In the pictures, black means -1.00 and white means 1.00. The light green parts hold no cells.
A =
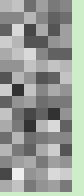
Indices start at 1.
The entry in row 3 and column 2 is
0.70
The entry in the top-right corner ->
0.05
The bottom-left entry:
0.33
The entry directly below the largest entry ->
0.53
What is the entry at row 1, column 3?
-0.14
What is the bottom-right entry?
-0.05
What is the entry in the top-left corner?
0.43
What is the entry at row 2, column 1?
0.05
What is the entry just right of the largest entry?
0.15
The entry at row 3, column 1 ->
-0.24
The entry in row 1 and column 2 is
0.53
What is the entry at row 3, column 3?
-0.44
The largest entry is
0.87

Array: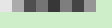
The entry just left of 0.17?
-0.47
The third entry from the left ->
-0.38
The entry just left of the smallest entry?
-0.09
